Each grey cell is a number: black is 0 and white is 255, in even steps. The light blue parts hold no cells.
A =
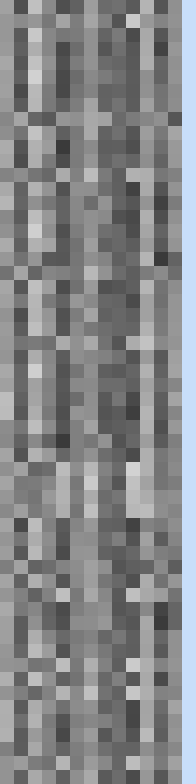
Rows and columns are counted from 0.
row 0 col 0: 161
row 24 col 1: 116
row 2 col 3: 135
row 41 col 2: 175
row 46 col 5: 128
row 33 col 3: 109
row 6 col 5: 116
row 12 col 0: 131
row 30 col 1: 119
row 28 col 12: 164
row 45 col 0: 159
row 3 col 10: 171
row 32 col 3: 154
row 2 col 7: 100
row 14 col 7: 147
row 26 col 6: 143
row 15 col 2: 188
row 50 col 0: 175
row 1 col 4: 164
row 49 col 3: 130
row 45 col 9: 95
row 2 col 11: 86
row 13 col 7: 110
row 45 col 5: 122
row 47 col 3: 121
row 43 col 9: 93
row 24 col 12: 148
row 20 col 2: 191
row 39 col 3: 135
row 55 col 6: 169
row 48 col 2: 190
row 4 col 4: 80
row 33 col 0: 144
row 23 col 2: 190
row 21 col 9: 75
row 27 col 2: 161
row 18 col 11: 58
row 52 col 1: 91
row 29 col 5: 148

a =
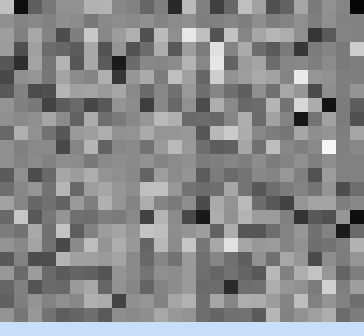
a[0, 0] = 192
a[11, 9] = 137
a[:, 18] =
[161, 141, 165, 109, 164, 169, 143, 108, 106, 136, 113, 140, 136, 87, 109, 155, 86, 152, 145, 89, 112, 171, 91]
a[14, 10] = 173
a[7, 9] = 140
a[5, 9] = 150
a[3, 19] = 90
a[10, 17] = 166
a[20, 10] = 101
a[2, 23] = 90
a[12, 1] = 143
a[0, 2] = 95
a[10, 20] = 135
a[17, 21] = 145
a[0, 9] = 129
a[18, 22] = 75
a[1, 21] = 143
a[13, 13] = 115
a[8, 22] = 116
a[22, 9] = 137
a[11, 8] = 141
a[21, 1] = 127
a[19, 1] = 106
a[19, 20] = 128
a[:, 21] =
[166, 143, 144, 55, 136, 234, 150, 215, 22, 165, 127, 143, 128, 132, 150, 52, 150, 145, 150, 174, 145, 189, 145]
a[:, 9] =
[129, 137, 175, 83, 107, 150, 137, 140, 136, 147, 138, 137, 136, 141, 132, 137, 149, 152, 137, 138, 134, 144, 137]
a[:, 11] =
[127, 132, 186, 173, 133, 124, 135, 136, 185, 149, 154, 132, 157, 191, 132, 180, 190, 184, 134, 143, 132, 130, 167]
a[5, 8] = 55
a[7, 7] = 89
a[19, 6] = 97
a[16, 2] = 168
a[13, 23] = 148
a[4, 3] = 118
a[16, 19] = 110
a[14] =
[161, 133, 103, 112, 98, 154, 126, 176, 149, 132, 173, 132, 122, 142, 75, 169, 147, 186, 109, 88, 67, 150, 163, 163, 126, 136]

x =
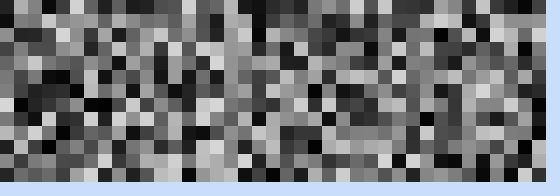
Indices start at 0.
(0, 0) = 34
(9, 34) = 190
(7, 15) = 214
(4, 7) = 112
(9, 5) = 58
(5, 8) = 111
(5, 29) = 104
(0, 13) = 208
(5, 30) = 130
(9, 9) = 16
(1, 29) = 72
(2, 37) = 105
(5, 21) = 126
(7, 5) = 141
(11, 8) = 56
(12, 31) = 149
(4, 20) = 31
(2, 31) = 3
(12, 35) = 129
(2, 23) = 57
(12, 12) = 200
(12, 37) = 204
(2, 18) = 7
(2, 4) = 213
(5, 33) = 118
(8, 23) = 16
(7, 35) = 133
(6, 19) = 193
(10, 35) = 69
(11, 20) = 81
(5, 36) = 93
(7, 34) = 134
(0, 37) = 6
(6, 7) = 107
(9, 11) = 108
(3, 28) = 201
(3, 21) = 190
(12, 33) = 85
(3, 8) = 193

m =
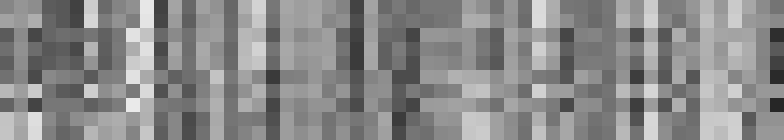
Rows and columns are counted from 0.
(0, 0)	134
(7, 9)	234
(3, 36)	155
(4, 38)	187
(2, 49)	123
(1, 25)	78
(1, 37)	108
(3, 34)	121
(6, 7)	142
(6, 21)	153
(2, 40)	70
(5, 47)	87
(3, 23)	158
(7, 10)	179
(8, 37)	116
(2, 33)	148
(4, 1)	141
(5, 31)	154
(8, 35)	160
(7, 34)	139
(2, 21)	138
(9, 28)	74
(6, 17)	145
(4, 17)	188
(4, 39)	153
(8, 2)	222
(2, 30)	150
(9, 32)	139
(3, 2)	109
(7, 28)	88
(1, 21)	158
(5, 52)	134
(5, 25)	84
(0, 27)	105
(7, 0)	99
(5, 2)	74
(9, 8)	169
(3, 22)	157
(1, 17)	161

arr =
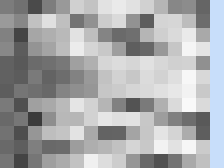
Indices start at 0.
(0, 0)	124
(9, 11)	228
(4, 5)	160
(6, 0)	93
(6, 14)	201
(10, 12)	226
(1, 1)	135
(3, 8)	158
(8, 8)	223
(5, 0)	97
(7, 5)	229
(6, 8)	203
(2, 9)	111
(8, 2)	59
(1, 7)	204
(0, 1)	113
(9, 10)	198
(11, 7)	221
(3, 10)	103
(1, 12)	214
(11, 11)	81
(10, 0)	105
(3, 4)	189
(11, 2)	118
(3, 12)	198
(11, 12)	115
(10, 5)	157
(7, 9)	83
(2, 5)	226
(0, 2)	74
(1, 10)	93
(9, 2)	150
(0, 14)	101
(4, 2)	107
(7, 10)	122
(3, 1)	92
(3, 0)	136
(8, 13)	109
